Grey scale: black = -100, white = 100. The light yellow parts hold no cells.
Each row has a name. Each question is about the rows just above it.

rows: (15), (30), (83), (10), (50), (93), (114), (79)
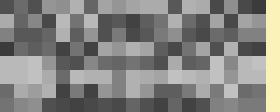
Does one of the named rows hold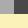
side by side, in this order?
yes
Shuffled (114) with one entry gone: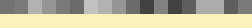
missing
[23]

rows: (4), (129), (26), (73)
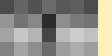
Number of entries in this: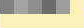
5
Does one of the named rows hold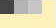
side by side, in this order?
no
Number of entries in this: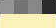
4
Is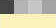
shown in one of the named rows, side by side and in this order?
no
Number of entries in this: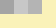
3
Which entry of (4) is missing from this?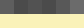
[-21]

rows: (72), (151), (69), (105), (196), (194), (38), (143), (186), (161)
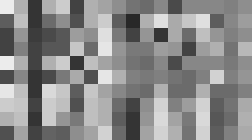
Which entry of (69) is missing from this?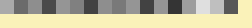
[-53]
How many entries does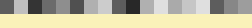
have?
18
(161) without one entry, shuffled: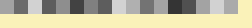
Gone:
[-22]
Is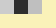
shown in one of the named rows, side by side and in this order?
no
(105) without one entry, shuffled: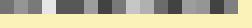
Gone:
[44]

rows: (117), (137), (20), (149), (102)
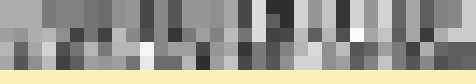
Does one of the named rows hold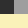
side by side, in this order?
yes
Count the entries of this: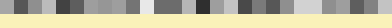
28
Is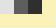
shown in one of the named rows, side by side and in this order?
no
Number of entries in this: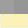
2

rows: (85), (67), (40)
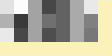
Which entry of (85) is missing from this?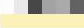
[77]
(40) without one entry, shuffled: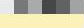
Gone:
[-39]
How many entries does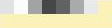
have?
7
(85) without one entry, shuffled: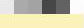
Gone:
[77]
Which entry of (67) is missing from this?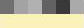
[0]
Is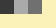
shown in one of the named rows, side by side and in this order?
no
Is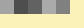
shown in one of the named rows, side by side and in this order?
no

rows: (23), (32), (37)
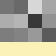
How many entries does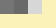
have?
3
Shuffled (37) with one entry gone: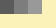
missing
[3]
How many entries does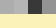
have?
4

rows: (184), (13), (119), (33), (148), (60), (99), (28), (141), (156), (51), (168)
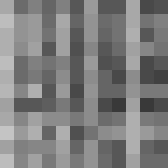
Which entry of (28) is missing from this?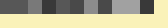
[-26]
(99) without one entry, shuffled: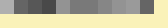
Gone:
[43]

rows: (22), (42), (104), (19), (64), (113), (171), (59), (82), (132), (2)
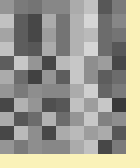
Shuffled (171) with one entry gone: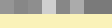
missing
[-21]
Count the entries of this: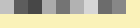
9
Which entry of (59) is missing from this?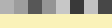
[-38]
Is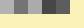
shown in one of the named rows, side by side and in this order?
no
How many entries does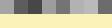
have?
8
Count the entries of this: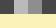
4
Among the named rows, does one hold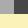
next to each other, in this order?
no

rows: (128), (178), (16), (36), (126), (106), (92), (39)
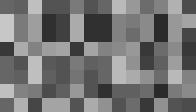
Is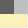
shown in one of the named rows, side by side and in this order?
yes
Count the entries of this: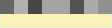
8
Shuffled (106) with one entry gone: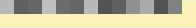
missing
[-9]
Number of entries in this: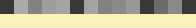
14
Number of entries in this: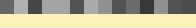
14
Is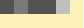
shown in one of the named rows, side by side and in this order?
no
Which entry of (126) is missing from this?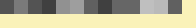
[-30]

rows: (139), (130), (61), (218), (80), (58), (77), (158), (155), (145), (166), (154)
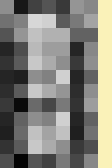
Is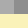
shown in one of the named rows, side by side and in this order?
yes
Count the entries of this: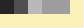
5
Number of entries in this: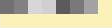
7
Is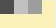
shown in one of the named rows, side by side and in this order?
no
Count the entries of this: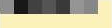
7

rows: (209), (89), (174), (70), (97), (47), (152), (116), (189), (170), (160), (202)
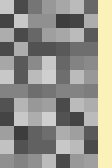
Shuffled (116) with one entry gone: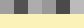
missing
[42]
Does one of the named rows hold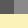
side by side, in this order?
yes
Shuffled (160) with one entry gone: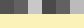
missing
[52]
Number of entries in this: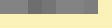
7
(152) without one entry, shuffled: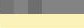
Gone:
[-2]

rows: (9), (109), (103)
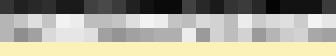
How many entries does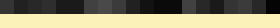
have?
20
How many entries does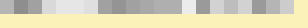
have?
21
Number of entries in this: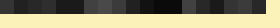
19
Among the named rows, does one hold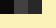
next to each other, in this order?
yes
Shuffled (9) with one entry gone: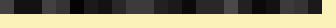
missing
[-64]
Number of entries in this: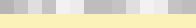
14

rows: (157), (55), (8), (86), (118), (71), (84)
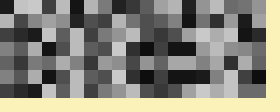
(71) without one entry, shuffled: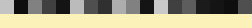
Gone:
[-32]
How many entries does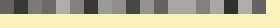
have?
19
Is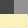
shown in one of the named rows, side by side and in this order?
yes

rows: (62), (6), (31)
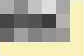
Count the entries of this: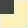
1
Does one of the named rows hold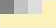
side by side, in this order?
no
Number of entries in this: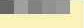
5
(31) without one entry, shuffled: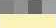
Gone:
[20]
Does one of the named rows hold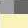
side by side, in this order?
no

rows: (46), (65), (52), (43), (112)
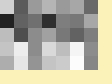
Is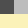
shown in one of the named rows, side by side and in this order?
no
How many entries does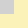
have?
1
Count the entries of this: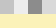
4
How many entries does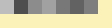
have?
7
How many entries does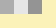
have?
3

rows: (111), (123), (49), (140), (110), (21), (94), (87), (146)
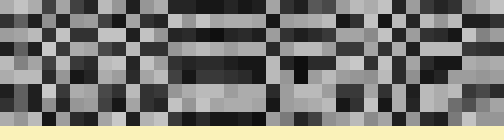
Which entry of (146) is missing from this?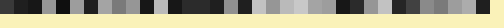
[40]
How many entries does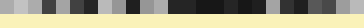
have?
26

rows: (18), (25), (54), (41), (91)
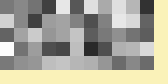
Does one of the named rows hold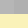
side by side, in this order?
yes
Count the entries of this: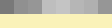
8
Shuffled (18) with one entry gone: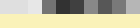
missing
[33]
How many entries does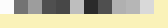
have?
11
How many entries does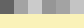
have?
6

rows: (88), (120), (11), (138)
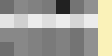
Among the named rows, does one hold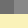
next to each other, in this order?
yes
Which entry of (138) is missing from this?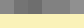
[-4]
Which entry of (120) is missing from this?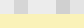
[74]
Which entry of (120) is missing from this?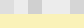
[79]

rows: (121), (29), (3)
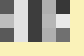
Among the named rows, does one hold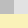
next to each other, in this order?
yes
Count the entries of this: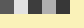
5
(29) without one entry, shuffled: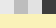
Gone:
[43]
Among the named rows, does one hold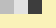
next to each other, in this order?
yes
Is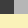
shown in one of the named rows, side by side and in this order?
yes

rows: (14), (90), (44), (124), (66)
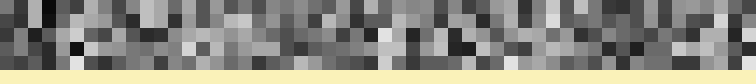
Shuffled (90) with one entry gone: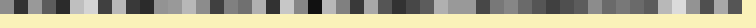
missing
[26]
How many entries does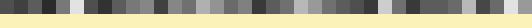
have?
38
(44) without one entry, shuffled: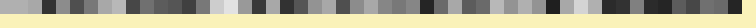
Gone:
[-22]

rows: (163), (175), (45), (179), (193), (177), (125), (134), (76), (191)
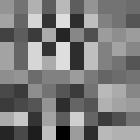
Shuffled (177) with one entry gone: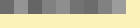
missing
[-4]
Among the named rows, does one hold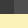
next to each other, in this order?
yes
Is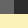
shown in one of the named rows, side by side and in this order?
no
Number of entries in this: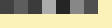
7

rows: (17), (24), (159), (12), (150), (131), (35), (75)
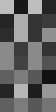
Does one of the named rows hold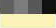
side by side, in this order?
yes
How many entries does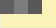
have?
3
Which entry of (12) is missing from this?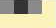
[-54]
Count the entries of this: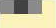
3
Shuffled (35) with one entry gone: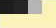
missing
[19]
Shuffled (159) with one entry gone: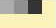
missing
[-65]
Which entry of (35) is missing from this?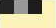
[42]

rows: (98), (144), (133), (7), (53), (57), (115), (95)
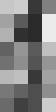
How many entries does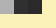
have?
3
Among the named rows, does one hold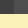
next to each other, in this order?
yes

